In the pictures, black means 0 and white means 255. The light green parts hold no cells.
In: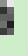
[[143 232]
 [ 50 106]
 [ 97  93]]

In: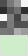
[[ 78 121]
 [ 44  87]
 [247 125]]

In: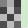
[[128 174]
 [ 66 196]
 [186  66]]

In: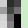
[[207  45]
 [158  68]
 [211 108]]

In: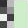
[[ 48 185]
 [ 84 149]
 [240  64]]

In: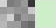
[[210 123]
 [153 161]
 [177 209]]
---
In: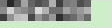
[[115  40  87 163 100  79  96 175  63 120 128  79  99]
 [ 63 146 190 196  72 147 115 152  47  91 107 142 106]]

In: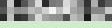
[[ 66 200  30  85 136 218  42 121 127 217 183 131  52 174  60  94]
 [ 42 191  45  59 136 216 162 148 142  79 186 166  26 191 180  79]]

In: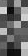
[[117  63 163  64]
 [ 72  47  63 207]
 [192  65 101  98]
 [101  41  76 202]]

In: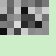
[[177 106 171 116 126  90 119]
 [ 51 136 149  68  63 191 115]
 [ 15 165  63 206 138 146 141]]

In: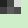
[[ 34  72 218]]

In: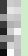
[[ 60 204 198]
 [158 204 198]
 [ 33 204 244]
 [ 60 212 198]]

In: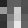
[[ 36  94  96  80]
 [ 57 133 201  95]]

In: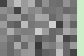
[[ 68 148 190 154 175  99 144 112 109 146 118]
 [120 156 156 109 127 168 165 106 124 156 135]
 [129 174 133 125 127 204 157 103 111 169 150]
 [127 107 169 107 152  56 135 125 156 107 154]]

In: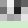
[[156 241  72  97]
 [198 161 170 229]]
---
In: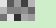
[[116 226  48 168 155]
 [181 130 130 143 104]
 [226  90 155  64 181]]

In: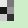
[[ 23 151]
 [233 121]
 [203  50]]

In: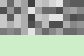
[[200 174 200 174  79 122 188  79  79 174 136 149]
 [ 79 149  91 161 228 161 106 106  79 149 161 136]
 [122 136 122 174 228 149 106 136 161 106 106 122]
 [188 106 188 161  63 200 188 213 228 106  91  91]
 [200  91 200 174  63 200 188 228 228 122  79  91]]

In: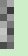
[[131 170]
 [ 90 157]
 [185 131]
 [170 118]
 [ 75 103]
 [197  75]
 [144  59]]

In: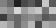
[[183 157 103 141 183  73 171 157]
 [157 141 213 157 183 199 116 199]
 [ 60 116 103 129 141 129  89 103]
 [129 103  32  73  89  60 199  89]]

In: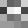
[[ 56 236 250  70]
 [155 155 140 126]
 [171 110 126 197]
 [184  98 110 209]]

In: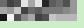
[[ 24 242  81 136 166  66  81 197 182 182 182]
 [166 151 197  66 107  93 122 122 122 136 151]
 [107  66  81 228 166 228  37  93 107  81 151]]

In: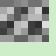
[[168 197  89  62 168 209  48]
 [153 153 101 101 153 168  89]
 [197 129  89 141 184 184 129]
 [114 114 129 141 114 114 153]
 [ 62 101 184 153  62  76 141]
 [ 76  48 184 197  62  48 221]]

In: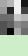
[[168 182 240  23]
 [109 109 198 182]
 [ 82  96 139 125]
 [153  36 240  66]
 [ 82   8 168 109]]
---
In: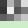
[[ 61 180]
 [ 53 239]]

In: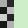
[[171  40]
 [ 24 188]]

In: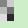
[[132 204]
 [187 112]]

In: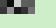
[[ 69  13]
 [ 54 144]]

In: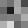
[[130 113]
 [102  28]]

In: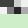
[[ 64  63]
 [242 125]]
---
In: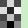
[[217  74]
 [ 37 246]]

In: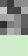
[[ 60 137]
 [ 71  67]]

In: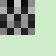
[[  5 200]
 [ 33 167]]

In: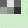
[[224  98]
 [141  48]]

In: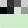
[[ 51  95]
 [ 33 222]]

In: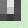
[[229  74]
 [196  79]]

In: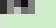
[[137  77]
 [138 194]]

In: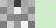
[[165  61]
 [172 238]]
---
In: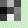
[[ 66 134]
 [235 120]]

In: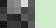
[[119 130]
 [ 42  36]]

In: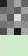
[[120  97]
 [ 91 222]]

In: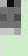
[[111 114]
 [113  79]]

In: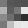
[[ 93 119]
 [110  77]]

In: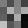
[[177 133]
 [ 52 171]]

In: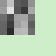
[[225  86]
 [ 75 162]]

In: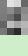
[[140 108]
 [112  76]]

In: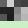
[[ 34 133]
 [ 30 148]]
